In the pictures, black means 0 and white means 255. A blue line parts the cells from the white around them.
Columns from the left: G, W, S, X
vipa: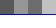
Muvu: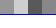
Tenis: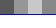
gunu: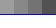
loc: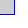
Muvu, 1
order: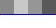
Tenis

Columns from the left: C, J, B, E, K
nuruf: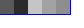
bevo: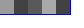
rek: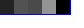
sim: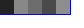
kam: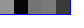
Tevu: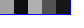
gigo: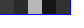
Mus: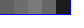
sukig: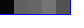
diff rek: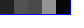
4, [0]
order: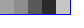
nuruf

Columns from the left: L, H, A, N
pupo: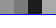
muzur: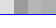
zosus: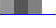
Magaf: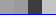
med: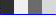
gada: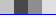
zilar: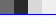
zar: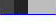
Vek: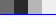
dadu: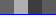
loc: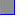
gada, 2
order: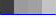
Magaf
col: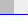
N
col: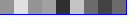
L
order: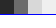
zilar
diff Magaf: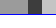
0, [161]

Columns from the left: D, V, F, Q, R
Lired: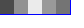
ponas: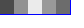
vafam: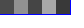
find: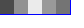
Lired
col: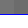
R
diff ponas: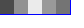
4, [108]
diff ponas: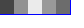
0, [75]
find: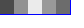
ponas
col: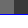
R
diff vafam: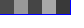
1, [145]

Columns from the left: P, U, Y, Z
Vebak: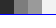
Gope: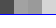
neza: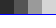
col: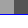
U
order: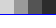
neza
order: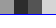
neza
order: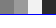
Vebak
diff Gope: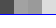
3, [213]
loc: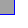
Gope, 1

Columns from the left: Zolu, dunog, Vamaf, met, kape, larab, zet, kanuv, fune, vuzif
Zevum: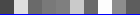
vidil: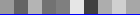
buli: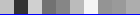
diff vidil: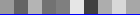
8, [208]
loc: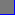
Zevum, 3

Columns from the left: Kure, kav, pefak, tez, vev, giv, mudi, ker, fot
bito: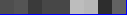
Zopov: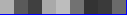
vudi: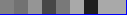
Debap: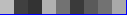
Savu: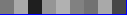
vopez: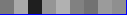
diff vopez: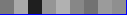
5, [129]
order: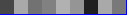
Savu
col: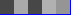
tez
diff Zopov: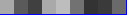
0, [177]
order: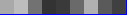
Zopov
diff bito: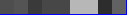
5, [189]
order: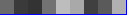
Zopov

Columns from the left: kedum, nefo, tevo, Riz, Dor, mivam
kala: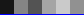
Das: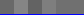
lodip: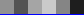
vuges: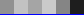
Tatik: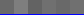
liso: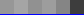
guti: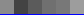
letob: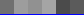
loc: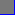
guti, 4
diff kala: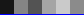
5, [145]
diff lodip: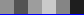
2, [165]
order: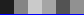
lodip

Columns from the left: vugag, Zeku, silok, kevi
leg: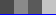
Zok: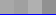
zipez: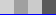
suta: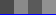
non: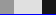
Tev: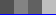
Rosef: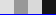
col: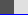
vugag
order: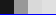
Rosef

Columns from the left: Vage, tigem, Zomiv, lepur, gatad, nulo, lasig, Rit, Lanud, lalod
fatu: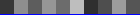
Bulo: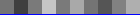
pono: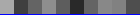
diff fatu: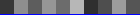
5, [190]
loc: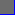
fatu, 4
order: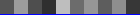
fatu

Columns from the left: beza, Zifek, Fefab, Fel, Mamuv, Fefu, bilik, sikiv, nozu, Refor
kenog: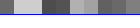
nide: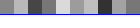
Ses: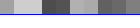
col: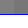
Refor
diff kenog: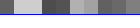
0, [105]
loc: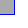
Ses, 6
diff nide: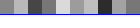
7, [50]
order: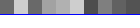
kenog

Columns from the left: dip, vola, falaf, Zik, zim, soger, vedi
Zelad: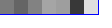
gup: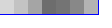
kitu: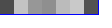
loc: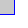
kitu, 5
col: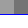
zim

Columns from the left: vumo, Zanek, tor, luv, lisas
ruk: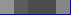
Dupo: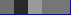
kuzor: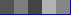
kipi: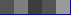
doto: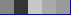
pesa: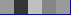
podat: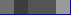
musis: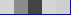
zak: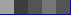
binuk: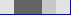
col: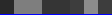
Zanek
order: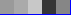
doto
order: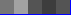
zak
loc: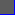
ruk, 1
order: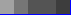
zak
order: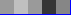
pesa
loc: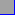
zak, 0

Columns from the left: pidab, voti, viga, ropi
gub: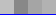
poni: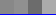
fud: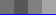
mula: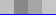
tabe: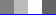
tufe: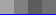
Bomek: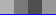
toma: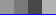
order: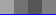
fud
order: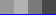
toma

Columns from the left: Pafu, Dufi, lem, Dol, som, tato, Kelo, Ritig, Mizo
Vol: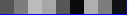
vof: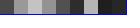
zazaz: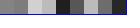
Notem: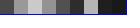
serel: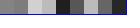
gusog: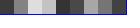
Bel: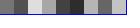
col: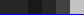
Mizo
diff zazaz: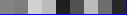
5, [87]
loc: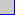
Notem, 2
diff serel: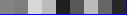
2, [209]
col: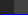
Mizo
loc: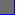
zazaz, 7
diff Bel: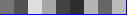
8, [195]

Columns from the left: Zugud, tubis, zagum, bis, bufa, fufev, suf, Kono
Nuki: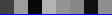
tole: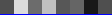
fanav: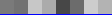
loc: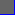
tole, 5
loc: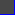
fanav, 4

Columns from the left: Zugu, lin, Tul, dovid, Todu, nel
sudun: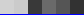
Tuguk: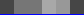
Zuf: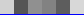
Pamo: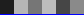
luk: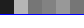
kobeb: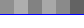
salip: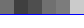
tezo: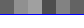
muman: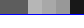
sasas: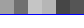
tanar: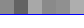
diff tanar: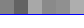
0, [138]
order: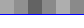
tanar

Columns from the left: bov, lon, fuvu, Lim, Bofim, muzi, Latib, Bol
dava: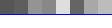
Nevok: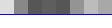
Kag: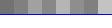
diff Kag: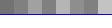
3, [136]
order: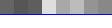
dava
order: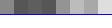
Nevok
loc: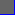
dava, 5
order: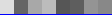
dava
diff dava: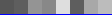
5, [101]
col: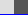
Bofim

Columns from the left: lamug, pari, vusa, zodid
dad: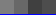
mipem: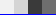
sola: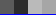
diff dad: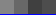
0, [126]
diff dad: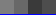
2, [64]
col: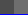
zodid

